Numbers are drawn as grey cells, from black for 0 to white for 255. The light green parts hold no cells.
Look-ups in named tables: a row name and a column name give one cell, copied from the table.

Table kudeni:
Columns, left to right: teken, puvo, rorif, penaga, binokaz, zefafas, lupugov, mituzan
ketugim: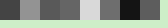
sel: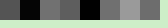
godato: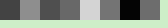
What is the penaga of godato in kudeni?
104
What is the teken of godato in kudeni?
67
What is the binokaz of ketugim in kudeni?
217
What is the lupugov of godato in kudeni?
4
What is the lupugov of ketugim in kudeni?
20
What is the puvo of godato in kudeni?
142
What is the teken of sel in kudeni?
84
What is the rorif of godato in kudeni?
79
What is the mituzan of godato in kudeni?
109
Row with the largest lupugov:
sel

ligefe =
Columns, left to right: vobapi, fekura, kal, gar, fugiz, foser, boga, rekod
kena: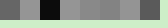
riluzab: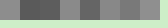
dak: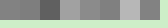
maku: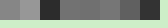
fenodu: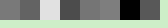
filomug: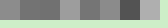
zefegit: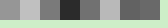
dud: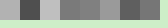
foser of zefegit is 185
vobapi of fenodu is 121
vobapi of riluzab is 141
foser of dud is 154
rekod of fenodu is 88
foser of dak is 128
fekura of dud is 79
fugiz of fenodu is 117
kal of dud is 191
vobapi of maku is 134
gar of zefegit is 43
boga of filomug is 83
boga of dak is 183
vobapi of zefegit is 150
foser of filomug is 139
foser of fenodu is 126
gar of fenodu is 76
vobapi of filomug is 140
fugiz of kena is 137
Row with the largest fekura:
zefegit

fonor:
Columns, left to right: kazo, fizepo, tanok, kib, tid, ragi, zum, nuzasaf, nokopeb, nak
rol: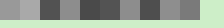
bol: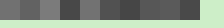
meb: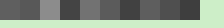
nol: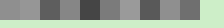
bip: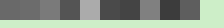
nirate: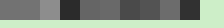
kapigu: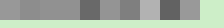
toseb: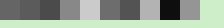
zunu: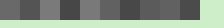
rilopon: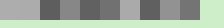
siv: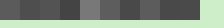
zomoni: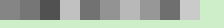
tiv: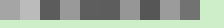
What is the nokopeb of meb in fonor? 79
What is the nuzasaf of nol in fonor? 89
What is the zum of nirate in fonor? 74
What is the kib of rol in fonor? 141
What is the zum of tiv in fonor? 150
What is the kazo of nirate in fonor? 114
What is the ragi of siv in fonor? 93
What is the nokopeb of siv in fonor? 73

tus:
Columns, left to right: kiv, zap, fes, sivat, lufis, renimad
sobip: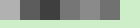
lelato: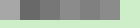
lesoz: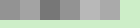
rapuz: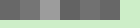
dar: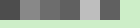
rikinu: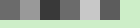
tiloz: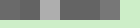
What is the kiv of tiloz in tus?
106
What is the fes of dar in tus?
109
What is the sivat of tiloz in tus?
100
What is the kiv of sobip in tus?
177
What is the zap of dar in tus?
136
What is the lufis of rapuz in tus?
113
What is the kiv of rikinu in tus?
107
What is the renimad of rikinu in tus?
92
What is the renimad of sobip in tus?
113
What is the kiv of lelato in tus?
167
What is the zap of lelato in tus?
105
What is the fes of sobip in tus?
63
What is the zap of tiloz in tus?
99
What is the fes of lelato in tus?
119
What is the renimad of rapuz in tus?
103
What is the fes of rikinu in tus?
57
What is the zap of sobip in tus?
92
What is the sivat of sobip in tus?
118
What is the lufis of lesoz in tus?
184

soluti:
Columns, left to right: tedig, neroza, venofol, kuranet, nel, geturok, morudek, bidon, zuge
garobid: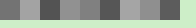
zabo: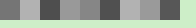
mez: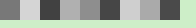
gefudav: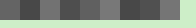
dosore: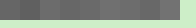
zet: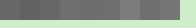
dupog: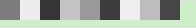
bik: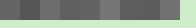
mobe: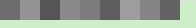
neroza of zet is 98
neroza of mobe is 148
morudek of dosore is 109
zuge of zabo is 87
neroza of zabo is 178
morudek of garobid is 165
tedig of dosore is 102
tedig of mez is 120
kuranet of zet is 111
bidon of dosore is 104
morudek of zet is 123
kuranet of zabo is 153
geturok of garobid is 86

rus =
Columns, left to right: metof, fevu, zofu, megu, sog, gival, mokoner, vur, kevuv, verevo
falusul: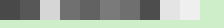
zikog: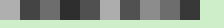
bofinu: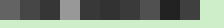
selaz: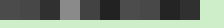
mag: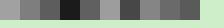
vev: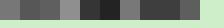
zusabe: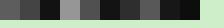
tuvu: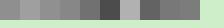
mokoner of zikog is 81
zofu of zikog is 109
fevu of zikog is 68
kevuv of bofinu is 34
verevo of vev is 94
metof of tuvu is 143
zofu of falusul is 214
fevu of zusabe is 68
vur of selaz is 72
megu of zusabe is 150
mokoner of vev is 120
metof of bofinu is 99
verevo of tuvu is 124
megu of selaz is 138
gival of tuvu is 76
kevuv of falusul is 228
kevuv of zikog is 109
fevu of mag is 126
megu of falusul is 112
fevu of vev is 87
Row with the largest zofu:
falusul

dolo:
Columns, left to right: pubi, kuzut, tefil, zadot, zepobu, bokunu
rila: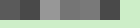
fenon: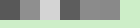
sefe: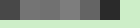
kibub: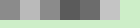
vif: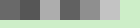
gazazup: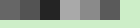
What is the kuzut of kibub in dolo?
186
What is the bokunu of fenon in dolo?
137
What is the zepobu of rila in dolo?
121
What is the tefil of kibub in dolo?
139
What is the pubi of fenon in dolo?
88
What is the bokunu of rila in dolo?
73
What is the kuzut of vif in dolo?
86
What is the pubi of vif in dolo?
105
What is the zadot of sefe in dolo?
125
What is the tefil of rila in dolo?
151
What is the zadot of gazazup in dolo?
169
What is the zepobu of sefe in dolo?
100
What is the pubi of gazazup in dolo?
102
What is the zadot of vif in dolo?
97
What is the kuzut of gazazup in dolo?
83
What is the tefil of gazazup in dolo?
36
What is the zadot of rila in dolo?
117
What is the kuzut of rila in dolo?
73
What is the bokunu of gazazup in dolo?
90
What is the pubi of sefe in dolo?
72

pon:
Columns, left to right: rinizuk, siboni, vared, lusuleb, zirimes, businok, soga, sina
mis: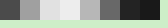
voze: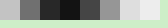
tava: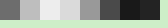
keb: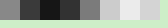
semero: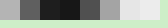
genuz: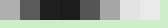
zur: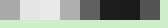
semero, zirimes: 80
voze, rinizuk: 195
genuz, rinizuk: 174
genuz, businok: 166
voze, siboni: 112
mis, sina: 25
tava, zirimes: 153
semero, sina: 236
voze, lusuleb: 19
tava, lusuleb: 218
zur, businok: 29
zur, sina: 83
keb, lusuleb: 50
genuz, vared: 30
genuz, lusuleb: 28
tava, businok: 74
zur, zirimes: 96
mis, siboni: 160
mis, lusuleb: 237
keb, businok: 204

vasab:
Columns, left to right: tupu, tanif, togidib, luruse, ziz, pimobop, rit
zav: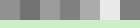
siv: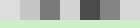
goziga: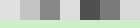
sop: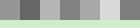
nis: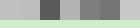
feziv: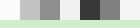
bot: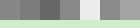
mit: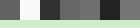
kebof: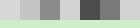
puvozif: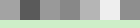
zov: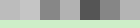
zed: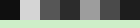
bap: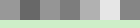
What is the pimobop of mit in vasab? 34
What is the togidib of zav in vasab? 156
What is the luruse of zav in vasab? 128
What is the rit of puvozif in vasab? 142
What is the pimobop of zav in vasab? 233
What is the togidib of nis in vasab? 90
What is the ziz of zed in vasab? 157
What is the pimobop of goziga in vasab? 122
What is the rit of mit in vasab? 118
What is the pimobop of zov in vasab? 134
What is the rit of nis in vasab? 201
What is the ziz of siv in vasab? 75

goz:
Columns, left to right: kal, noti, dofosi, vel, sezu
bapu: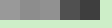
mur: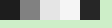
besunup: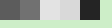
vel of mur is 245
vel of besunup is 217
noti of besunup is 113
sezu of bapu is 62
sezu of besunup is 36
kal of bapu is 153
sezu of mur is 38
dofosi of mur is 229
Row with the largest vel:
mur

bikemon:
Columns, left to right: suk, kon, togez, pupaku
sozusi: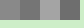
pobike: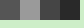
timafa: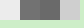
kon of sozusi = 117
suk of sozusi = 137
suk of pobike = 85
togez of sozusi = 164
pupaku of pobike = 41
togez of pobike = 69
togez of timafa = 106
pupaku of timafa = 207
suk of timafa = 236
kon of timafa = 114
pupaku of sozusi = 110
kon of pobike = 154

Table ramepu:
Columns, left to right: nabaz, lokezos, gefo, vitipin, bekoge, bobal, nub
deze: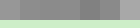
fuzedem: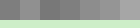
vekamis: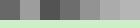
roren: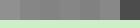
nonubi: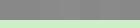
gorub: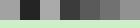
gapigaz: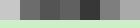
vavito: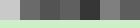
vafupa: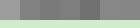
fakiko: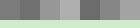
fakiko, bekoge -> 108
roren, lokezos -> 134
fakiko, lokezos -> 113
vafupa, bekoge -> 113
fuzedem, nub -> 166
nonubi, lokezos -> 136
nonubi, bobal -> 138
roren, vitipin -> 134
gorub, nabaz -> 162
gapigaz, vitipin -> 96
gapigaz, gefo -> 84
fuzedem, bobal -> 149
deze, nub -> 168
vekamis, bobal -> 171
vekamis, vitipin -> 109

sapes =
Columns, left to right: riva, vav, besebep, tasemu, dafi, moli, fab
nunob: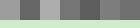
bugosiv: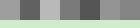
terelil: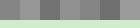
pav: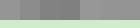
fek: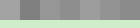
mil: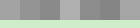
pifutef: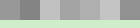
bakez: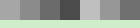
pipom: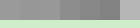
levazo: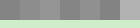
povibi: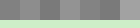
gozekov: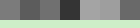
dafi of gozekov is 164
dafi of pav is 151
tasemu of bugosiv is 122
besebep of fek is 150
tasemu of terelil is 145
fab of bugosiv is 132
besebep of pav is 130
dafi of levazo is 144
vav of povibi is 141
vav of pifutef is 132
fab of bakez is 112
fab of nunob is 112
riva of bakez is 166
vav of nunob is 102
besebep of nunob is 173
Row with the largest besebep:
pifutef

